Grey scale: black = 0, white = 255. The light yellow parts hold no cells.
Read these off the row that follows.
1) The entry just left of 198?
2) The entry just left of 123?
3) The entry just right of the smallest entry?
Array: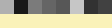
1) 87
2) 24
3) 123

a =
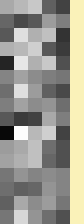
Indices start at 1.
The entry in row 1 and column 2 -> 184
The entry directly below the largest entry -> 169
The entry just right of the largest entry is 184
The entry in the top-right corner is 66
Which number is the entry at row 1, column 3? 200
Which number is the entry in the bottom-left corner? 118
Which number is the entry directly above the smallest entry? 88
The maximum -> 253
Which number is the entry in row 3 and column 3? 176
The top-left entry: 169
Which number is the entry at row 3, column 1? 88
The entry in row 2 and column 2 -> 73
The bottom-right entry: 80
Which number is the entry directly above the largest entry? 59
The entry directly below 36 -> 132
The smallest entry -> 8
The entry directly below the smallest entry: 156

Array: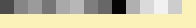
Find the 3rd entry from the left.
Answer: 155
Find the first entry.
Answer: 76
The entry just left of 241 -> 218
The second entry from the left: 134
